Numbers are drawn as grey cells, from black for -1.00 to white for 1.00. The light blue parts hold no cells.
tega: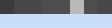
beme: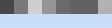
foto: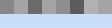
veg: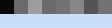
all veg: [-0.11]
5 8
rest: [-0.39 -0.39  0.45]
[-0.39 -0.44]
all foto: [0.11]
5
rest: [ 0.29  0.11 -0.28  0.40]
[0.29]
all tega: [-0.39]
4 5 7

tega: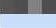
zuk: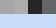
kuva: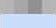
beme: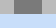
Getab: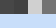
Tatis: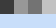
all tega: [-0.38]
2 4
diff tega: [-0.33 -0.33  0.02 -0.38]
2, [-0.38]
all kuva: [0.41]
1 4
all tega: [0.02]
3
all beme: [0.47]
1 4

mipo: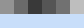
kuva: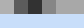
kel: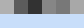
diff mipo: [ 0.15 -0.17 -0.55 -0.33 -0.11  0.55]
6, [0.49]
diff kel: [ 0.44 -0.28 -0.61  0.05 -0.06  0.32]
1, [0.38]

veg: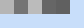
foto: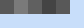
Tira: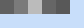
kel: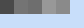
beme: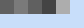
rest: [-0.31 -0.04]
[-0.25 -0.47 -0.31]
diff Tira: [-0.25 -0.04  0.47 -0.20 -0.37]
5, [-0.31]
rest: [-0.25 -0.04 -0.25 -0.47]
[0.36]
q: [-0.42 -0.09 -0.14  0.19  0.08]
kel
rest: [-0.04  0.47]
[-0.20 -0.31]

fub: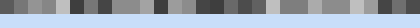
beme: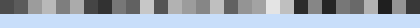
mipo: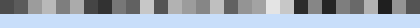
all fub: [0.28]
11
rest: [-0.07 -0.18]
[ 0.40 -0.76  0.16 -0.56]
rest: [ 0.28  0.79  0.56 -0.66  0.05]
[-0.71 -0.01 -0.18  0.40 -0.76  0.16 -0.34]

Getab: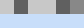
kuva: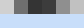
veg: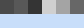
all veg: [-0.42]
1
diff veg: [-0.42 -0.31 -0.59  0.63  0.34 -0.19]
5, [0.29]
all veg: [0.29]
5
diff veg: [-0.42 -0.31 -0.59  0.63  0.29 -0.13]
6, [-0.19]
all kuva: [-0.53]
4
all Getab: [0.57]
1 3 4
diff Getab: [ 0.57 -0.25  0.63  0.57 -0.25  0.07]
3, [0.57]

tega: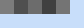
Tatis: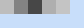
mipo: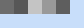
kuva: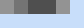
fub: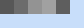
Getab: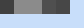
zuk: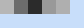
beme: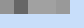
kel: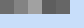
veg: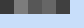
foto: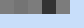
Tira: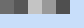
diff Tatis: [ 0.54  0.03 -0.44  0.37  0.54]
1, [0.48]
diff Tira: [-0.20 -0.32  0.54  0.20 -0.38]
1, [-0.15]
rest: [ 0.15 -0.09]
[-0.38 -0.38  0.15]

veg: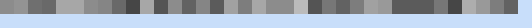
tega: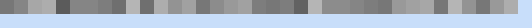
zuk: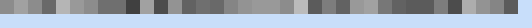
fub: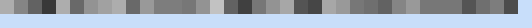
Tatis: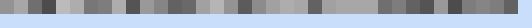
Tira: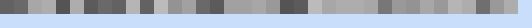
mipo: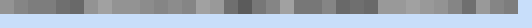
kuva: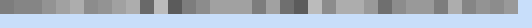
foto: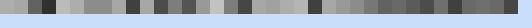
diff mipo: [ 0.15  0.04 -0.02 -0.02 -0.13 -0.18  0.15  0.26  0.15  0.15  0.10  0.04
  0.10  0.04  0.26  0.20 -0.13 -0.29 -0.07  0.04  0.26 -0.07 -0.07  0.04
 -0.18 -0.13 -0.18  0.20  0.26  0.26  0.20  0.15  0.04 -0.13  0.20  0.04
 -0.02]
29, [0.20]
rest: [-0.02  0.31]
[ 0.10  0.10  0.47 -0.34 -0.07 -0.23 -0.02  0.26  0.20 -0.29 -0.29 -0.29
 -0.07 -0.45  0.36  0.20 -0.02 -0.23]
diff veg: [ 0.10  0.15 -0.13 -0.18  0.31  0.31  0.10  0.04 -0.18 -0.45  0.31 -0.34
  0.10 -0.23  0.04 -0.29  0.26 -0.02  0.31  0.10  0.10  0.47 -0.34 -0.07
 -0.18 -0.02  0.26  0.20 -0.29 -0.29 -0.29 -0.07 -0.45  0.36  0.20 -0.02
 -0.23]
25, [-0.23]
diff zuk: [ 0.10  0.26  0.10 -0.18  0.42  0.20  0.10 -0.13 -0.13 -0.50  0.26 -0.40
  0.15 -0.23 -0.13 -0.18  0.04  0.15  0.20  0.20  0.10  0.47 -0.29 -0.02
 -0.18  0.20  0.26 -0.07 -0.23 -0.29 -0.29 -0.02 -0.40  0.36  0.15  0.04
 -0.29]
25, [-0.23]
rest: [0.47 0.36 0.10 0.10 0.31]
[-0.50  0.31 -0.40 -0.02 -0.34  0.20  0.52 -0.02 -0.45  0.31  0.26  0.36
  0.42 -0.50  0.31  0.20  0.10 -0.07 -0.23 -0.18 -0.29 -0.40 -0.13 -0.50
 -0.18 -0.13 -0.18 -0.45]
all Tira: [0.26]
14 17 18
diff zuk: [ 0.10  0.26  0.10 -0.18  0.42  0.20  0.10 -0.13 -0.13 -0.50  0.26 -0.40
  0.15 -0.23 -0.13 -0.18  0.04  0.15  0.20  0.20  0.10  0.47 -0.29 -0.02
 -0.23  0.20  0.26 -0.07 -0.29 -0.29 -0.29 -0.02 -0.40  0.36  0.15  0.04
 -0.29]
29, [-0.23]

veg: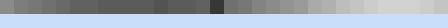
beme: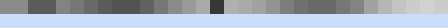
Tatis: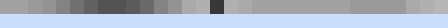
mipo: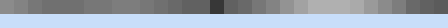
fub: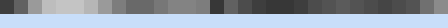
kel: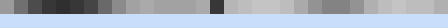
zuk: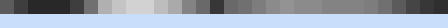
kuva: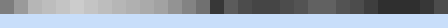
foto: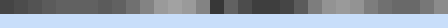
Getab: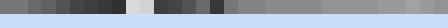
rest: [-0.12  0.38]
[ 0.54  0.65  0.65  0.48  0.33  0.03 -0.18 -0.57 -0.18 -0.12 -0.02  0.09
  0.15  0.09  0.09  0.03  0.03  0.03 -0.02 -0.12 -0.29 -0.46 -0.57 -0.63]
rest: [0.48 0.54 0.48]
[0.48 0.38]
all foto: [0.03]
11 15
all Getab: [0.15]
24 25 26 27 32
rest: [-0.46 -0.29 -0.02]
[ 0.15  0.21  0.15 -0.02 -0.12 -0.18 -0.18 -0.07  0.09]

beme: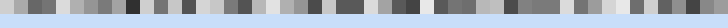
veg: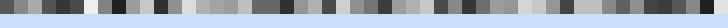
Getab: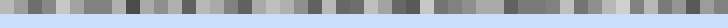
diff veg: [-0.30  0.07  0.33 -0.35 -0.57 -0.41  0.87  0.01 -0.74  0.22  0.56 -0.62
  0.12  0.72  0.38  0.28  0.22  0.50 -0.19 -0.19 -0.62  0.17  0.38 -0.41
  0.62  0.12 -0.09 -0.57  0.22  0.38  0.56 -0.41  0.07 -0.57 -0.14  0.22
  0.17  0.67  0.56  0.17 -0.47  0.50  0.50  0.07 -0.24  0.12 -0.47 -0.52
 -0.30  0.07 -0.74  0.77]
28, [-0.52]
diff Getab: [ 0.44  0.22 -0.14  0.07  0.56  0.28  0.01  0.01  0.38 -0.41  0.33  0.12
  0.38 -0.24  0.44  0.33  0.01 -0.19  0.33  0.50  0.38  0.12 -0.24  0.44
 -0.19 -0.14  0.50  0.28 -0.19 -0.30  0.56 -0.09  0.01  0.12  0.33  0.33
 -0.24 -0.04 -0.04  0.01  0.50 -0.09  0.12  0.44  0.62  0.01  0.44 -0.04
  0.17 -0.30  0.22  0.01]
18, [-0.24]
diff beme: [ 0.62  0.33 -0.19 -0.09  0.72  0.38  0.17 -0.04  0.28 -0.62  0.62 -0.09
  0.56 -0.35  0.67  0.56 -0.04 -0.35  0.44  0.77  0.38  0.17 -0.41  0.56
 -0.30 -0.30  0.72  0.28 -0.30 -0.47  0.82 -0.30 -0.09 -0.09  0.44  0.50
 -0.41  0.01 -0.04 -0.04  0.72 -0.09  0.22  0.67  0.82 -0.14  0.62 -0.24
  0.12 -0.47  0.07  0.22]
34, [-0.14]
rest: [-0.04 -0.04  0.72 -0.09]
[ 0.22  0.67  0.82 -0.14  0.62 -0.24  0.12 -0.47  0.07  0.22]

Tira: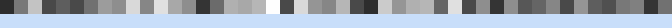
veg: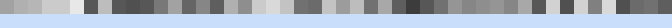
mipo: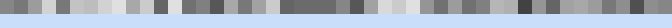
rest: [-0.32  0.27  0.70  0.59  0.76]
[ 0.17 -0.11  0.22 -0.11  0.00  0.43  0.38 -0.48  0.17 -0.21  0.27  0.32
  0.22 -0.06  0.11 -0.37  0.11  0.05]
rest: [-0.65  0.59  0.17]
[ 0.38  0.43 -0.21  0.76 -0.43  0.11 -0.59  0.11 -0.32 -0.21  0.05 -0.43
  0.17 -0.26 -0.37 -0.06  0.00 -0.59 -0.11]
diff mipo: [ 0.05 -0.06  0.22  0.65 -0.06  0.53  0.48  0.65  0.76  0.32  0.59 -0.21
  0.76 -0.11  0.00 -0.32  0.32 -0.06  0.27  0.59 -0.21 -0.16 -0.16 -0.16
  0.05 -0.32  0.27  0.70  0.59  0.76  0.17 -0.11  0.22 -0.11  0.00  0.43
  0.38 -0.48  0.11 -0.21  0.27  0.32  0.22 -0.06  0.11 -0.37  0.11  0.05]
39, [0.17]
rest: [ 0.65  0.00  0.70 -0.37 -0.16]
[-0.11 -0.26]
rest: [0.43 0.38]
[-0.48  0.17 -0.21  0.27  0.32  0.22 -0.06  0.11 -0.37  0.11  0.05]

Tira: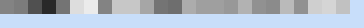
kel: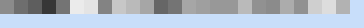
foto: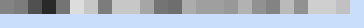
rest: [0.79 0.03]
[ 0.56  0.46  0.30 -0.20 -0.09  0.30  0.25  0.19  0.19  0.46  0.14  0.09
  0.35  0.14  0.62  0.73  0.40]
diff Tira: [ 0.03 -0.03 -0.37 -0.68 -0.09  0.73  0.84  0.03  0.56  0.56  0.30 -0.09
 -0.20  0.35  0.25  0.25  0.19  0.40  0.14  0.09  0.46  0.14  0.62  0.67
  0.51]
13, [-0.14]
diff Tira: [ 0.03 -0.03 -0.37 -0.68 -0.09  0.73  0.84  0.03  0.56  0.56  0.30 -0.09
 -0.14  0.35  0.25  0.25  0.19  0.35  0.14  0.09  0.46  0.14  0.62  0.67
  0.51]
18, [0.40]
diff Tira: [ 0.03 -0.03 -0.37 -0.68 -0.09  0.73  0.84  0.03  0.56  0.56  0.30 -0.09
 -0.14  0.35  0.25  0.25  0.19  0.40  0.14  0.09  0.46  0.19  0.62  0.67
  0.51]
22, [0.14]
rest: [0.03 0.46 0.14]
[0.62 0.62 0.51]
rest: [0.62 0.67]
[0.51]
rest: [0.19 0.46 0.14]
[0.09 0.35 0.14 0.62 0.73 0.40]

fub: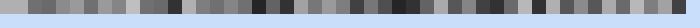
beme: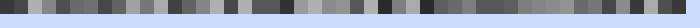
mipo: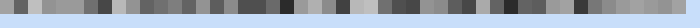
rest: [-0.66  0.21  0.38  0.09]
[-0.49  0.44  0.50 -0.12 -0.38 -0.44  0.15  0.09 -0.27 -0.44  0.33 -0.22
 -0.66 -0.22 -0.27  0.21  0.27 -0.55 -0.07  0.09  0.21  0.27  0.21  0.15
  0.27]
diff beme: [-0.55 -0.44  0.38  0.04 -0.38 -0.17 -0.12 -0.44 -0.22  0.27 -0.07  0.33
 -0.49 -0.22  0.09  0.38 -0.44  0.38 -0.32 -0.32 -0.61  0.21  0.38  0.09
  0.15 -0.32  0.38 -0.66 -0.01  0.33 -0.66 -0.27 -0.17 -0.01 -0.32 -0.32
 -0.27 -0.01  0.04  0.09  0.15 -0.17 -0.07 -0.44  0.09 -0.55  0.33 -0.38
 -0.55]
15, [0.04]
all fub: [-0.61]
13 21 30 36 39
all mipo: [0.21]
5 6 22 40 45 47

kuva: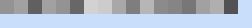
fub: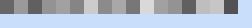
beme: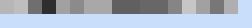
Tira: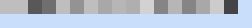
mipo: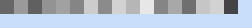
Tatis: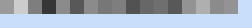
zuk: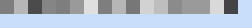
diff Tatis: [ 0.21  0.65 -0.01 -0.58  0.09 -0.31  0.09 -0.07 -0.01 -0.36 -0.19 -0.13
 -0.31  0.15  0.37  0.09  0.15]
2, [0.60]
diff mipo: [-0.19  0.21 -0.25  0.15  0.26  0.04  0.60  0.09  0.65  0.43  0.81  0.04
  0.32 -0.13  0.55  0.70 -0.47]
16, [0.65]
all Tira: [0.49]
1 2 5 7

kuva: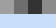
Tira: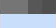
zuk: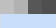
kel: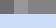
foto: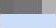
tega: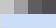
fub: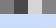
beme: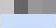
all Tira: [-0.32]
3
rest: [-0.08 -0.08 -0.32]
[-0.38]
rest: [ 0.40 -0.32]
[-0.38]

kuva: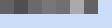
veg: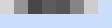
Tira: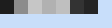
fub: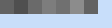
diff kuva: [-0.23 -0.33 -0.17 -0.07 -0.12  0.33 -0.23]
2, [-0.38]
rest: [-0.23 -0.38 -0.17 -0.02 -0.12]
[ 0.10 -0.23]
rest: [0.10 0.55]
[ 0.39  0.50 -0.60 -0.72]

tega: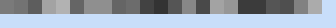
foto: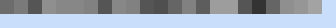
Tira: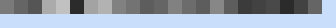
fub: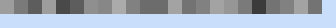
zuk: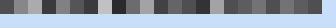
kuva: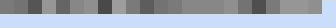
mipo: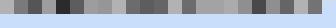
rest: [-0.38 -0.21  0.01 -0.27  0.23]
[ 0.23 -0.33 -0.60 -0.21  0.12  0.18  0.28]
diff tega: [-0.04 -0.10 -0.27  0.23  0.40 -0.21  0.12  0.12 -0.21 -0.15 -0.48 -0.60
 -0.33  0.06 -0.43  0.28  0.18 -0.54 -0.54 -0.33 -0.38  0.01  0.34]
4, [0.28]
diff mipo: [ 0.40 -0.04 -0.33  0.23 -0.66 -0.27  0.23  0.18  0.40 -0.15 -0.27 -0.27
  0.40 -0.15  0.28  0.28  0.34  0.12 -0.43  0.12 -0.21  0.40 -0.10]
12, [-0.21]

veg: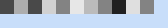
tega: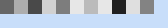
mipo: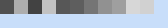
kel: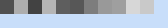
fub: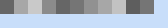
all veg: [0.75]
10
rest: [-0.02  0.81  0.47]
[ 0.81 -0.75  0.75  0.03]
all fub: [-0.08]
6 11

